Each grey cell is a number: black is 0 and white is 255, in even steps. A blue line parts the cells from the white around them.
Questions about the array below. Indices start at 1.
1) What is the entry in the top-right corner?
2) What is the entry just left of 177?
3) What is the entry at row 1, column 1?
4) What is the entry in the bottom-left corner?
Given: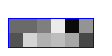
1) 148
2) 213
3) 106
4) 82

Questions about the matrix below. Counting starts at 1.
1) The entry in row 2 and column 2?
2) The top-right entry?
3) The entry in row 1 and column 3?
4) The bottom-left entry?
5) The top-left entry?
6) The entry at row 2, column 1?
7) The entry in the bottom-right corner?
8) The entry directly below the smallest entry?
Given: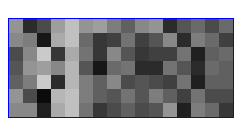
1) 125
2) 106
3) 75
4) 136
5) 148
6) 136
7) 55
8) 32

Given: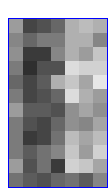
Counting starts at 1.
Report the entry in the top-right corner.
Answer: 176
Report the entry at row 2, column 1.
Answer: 134
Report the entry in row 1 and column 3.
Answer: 81
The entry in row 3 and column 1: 144
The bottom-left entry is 114
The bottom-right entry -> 134
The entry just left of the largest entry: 165
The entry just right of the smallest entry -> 81
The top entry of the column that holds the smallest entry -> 69
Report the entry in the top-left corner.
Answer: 156
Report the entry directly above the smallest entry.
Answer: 58
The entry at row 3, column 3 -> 58
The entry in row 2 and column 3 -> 123
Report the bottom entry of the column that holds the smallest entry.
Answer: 92
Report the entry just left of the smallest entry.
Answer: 123
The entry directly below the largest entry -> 156
